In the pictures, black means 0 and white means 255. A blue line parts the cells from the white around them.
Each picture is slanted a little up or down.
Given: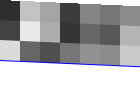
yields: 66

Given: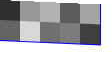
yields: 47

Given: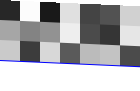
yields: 166

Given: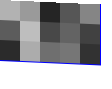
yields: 92

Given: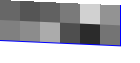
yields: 103

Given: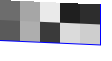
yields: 109

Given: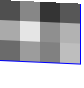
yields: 170
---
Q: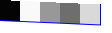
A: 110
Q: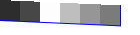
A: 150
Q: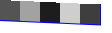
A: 206
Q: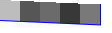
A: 56
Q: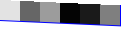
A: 26
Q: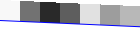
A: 157
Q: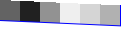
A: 213
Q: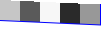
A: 42
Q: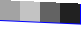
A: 99
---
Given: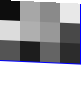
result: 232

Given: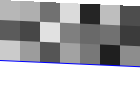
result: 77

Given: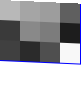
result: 95

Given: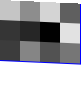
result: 95

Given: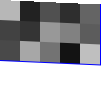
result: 100

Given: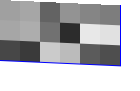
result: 125

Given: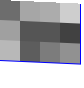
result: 206

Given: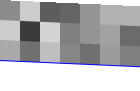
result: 177
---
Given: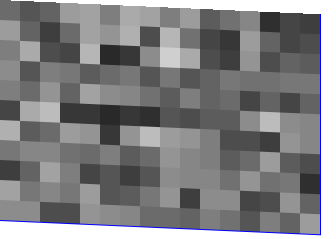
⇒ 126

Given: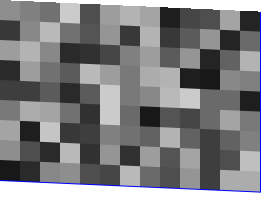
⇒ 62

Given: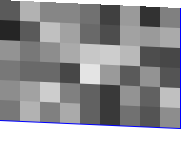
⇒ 113

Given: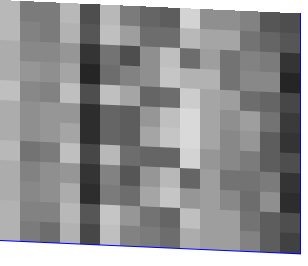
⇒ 130

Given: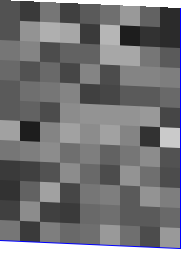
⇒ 111

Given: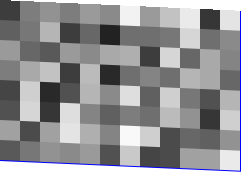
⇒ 161
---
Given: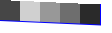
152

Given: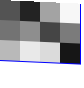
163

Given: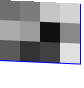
197

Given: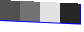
226

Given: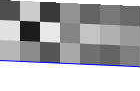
57

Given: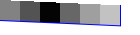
4

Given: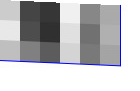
54

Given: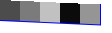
193

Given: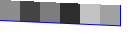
125
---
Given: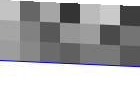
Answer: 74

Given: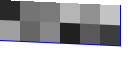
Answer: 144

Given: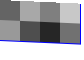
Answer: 127

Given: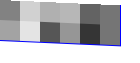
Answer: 99

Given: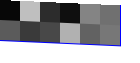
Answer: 132

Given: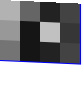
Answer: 193

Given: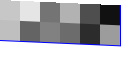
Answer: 78

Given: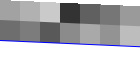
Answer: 118
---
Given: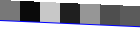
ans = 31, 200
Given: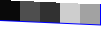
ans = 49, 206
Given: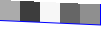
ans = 247, 247
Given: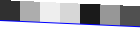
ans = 215, 238
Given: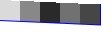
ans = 42, 218
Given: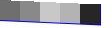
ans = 200, 200
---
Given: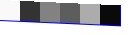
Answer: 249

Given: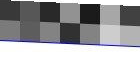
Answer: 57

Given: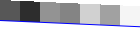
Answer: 87

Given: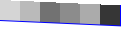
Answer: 213

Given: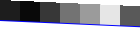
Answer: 29

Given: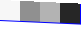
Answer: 247

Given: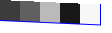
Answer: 60
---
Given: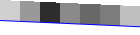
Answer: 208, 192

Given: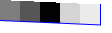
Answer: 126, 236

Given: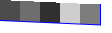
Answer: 76, 125

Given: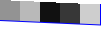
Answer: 147, 206

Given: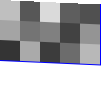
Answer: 191, 184

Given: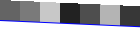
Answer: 100, 55
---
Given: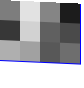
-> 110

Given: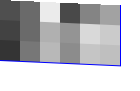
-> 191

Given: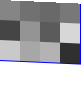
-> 48

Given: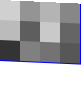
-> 87

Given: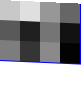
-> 3

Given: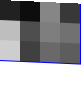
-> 93

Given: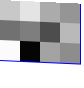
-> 141

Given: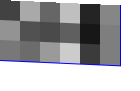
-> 126

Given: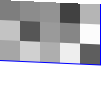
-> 94
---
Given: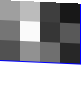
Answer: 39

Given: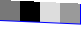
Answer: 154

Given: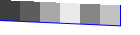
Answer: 194

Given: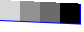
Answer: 1

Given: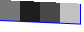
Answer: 193

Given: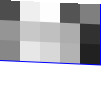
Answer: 33

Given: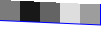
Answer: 157
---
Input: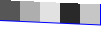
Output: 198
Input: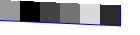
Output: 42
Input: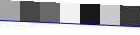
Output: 57
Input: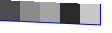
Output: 200
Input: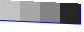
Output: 38
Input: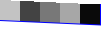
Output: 10
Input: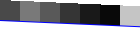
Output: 197
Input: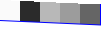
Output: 101
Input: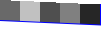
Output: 38
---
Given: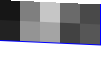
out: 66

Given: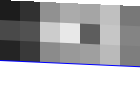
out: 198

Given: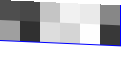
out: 254

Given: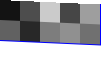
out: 144

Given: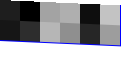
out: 38

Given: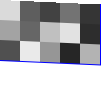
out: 226

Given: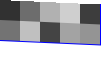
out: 163
